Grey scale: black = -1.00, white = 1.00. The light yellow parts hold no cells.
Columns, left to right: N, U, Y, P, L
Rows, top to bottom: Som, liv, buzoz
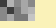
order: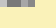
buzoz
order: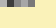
liv
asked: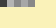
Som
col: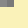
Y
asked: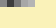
liv
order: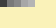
liv
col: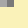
P

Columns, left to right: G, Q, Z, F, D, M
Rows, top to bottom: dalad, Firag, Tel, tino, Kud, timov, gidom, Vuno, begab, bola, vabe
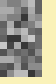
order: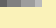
dalad
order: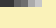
timov
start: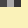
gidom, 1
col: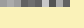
G

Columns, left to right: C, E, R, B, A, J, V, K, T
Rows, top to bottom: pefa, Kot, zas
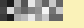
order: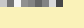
Kot
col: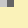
T
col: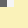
V
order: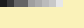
zas
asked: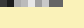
zas
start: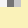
Kot, 6

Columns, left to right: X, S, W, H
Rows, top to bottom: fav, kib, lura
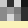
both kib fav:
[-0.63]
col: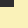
H
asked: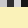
fav

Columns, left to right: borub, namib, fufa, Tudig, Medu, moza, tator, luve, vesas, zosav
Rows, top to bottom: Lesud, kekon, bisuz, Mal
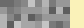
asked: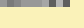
kekon
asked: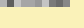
Mal
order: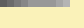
bisuz
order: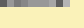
kekon

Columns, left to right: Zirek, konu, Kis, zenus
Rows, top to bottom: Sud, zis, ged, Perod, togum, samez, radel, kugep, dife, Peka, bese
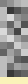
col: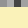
Kis
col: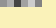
Kis
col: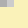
zenus
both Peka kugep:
[0.26]

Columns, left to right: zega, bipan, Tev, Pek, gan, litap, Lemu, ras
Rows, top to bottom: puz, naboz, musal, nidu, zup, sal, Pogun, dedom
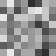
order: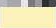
puz
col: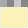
Pek

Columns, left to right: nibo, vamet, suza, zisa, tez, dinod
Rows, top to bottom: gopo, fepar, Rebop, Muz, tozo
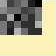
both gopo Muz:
[-0.06]
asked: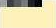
gopo
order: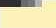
Muz
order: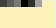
Rebop
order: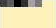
Rebop
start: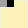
Rebop, 1

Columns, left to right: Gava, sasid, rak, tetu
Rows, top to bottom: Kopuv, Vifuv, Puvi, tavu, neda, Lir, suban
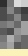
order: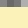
Lir
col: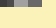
tetu
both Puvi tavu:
[0.05]
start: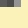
neda, 0
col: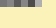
sasid
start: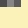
Vifuv, 0

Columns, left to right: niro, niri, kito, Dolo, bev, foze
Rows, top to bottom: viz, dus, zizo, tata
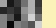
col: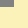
niro
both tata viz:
[-0.11]
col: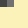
foze
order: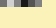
zizo
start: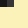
viz, 1

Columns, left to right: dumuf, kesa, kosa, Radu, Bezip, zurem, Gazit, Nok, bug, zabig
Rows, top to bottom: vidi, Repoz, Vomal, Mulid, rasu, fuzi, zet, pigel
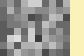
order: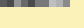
Vomal
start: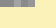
Repoz, 5
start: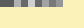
rasu, 0
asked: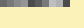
Vomal
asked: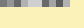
vidi

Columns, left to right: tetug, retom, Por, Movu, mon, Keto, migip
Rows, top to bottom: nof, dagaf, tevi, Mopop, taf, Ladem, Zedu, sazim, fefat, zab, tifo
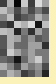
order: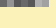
Ladem
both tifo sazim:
[-0.05]

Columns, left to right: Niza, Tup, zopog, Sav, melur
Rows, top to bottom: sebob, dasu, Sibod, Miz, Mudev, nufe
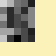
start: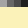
Mudev, 1
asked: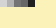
sebob
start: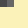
Sibod, 2
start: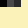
nufe, 2
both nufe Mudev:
[-0.42]
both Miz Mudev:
[-0.42]
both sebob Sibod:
[-0.19]

